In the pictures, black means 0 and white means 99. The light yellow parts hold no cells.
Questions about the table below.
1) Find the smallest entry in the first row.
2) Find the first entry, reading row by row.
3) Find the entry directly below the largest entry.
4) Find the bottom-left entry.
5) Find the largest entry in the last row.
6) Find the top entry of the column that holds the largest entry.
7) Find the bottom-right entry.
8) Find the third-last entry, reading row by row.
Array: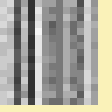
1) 19
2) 79
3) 89
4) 79
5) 89
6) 73
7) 62
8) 52

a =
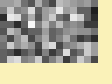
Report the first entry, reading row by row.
61
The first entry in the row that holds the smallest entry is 50
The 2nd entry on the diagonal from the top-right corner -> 38
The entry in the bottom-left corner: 38
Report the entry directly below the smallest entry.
17
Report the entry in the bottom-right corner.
28
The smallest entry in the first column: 17
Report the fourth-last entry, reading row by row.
44
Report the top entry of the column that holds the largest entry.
33
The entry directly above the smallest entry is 44
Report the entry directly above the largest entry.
67
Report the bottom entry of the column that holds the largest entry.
56
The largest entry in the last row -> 85
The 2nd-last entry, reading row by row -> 61
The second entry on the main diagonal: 79
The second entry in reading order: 61
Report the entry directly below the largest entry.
38
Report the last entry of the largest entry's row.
23
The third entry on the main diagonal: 85
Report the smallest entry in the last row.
23
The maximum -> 96
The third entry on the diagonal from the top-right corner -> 79

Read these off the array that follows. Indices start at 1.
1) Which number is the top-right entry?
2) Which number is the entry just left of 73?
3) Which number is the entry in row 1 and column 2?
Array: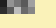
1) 62
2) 35
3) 57

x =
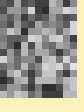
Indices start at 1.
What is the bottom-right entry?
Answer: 71
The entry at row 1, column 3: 65
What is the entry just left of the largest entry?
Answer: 53
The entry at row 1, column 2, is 30
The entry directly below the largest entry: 59
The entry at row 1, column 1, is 36
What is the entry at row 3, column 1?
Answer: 47
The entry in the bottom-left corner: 71
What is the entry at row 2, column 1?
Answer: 30
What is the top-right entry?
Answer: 53
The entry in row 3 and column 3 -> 53
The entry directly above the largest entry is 53
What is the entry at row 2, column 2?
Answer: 59
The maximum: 87

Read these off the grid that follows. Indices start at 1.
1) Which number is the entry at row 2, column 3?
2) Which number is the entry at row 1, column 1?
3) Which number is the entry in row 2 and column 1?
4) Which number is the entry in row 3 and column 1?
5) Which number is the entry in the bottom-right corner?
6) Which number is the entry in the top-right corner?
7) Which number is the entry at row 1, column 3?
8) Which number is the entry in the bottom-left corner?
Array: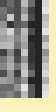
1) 30
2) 30
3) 46
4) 41
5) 88
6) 83
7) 30
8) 46

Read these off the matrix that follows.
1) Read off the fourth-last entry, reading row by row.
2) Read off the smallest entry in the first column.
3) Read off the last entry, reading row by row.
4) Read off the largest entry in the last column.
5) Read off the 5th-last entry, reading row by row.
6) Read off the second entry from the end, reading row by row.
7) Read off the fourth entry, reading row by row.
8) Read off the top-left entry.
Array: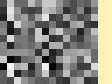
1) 57
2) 2
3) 24
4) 84
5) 19
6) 19
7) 41
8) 30

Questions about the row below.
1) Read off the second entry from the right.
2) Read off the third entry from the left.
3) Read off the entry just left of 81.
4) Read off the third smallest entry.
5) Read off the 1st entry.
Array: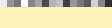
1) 52
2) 46
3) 35
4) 29
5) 92

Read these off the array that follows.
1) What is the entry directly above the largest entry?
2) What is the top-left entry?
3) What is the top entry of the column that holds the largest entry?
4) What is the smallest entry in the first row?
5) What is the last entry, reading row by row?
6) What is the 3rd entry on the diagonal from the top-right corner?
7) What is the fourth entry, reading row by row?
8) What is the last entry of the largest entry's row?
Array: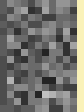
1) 41
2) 36
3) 58
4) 30
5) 41
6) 41
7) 41
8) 36

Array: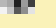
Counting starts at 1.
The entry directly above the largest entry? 71
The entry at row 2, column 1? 94
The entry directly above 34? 12

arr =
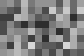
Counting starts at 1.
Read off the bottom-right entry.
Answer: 35
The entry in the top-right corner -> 62
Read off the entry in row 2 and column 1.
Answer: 47
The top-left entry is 52
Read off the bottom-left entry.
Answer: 57
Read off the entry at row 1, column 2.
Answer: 57
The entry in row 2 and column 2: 35
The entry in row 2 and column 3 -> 29
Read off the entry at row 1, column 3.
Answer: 41
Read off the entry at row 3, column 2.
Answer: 24

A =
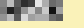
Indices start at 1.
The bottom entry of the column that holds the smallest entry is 41
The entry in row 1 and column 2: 73
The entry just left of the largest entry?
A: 24
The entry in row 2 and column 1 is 47
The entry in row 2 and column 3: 29
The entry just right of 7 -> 62
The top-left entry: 52
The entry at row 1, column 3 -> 35

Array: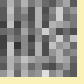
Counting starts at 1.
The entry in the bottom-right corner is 35
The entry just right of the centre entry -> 35
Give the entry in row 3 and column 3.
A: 41
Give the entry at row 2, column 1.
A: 35
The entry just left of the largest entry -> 58
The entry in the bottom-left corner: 58
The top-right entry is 35
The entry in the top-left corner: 41
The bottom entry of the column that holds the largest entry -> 86
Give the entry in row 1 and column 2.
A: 69
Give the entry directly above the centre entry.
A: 53
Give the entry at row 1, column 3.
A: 47
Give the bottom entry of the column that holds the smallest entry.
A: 41
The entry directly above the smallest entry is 41
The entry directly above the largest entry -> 35
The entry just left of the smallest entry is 75
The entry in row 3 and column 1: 35
